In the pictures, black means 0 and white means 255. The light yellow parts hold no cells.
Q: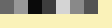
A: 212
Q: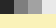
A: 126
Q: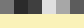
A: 223
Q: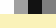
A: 160
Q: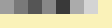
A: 57
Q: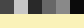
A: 103
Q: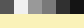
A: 121
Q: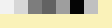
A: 158
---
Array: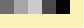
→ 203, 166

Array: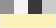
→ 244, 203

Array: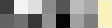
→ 243, 223

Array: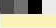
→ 235, 113

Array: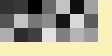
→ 225, 217

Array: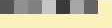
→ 198, 166

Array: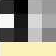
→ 246, 215
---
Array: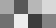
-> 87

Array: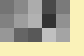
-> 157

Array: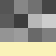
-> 61

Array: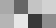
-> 102

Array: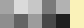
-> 218

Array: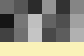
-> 119

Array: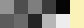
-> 78

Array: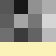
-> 165
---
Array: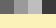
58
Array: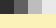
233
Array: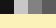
92
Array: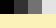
227
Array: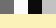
194
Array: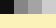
205
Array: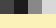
216
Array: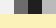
186
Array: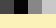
200
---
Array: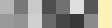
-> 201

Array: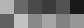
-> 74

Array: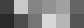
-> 132

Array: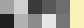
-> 58

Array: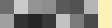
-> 147

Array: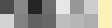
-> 37

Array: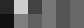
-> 66

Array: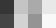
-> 170

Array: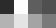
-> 94

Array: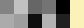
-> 102
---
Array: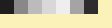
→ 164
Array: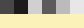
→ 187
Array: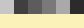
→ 169
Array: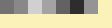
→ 45
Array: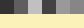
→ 153
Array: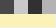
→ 49
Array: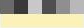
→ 143
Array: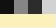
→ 44
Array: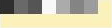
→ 132
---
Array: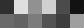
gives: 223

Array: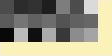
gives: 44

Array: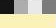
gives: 173

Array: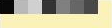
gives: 185

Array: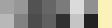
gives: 151

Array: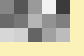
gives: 86

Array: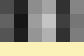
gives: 36

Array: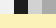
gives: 29
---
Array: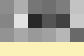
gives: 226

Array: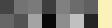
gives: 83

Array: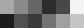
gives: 80

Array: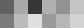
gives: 188

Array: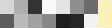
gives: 186

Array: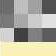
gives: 168
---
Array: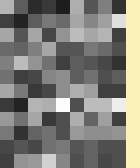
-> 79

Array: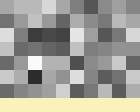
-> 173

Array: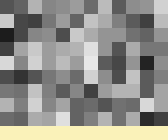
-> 64

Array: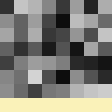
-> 204

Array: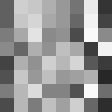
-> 45

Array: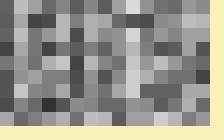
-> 152
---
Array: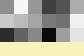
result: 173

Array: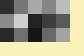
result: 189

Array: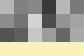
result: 122

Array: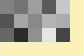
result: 200

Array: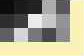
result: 88

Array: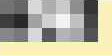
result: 54

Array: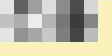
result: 214

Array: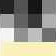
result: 131
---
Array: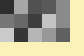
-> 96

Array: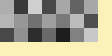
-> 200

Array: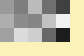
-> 29

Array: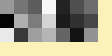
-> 146

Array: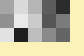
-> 101

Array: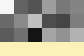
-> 178

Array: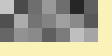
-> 165

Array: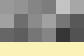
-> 82

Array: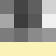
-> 152
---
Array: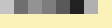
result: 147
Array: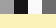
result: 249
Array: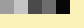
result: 74
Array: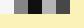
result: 16
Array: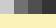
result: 79
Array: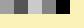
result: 202
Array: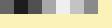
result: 80
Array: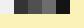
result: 80
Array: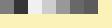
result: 240
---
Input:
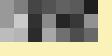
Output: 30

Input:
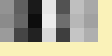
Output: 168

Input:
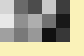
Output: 61

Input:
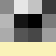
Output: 58

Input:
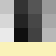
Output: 153

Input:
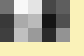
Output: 94

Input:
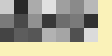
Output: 184

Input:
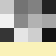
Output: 34

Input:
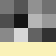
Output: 113
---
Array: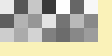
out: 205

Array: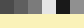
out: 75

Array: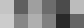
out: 204

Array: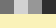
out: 114

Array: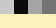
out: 201

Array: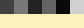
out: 65

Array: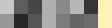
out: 152

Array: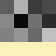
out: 129
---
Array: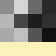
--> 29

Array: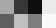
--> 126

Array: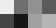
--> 161

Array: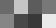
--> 56

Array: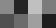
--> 159

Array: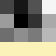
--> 49

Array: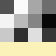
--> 133

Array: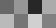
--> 208

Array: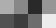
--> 109
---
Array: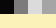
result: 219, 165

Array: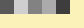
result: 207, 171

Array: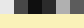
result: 232, 176

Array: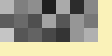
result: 197, 182

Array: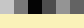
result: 198, 148

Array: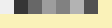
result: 239, 179

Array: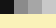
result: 200, 166

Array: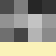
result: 195, 180

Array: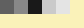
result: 228, 202
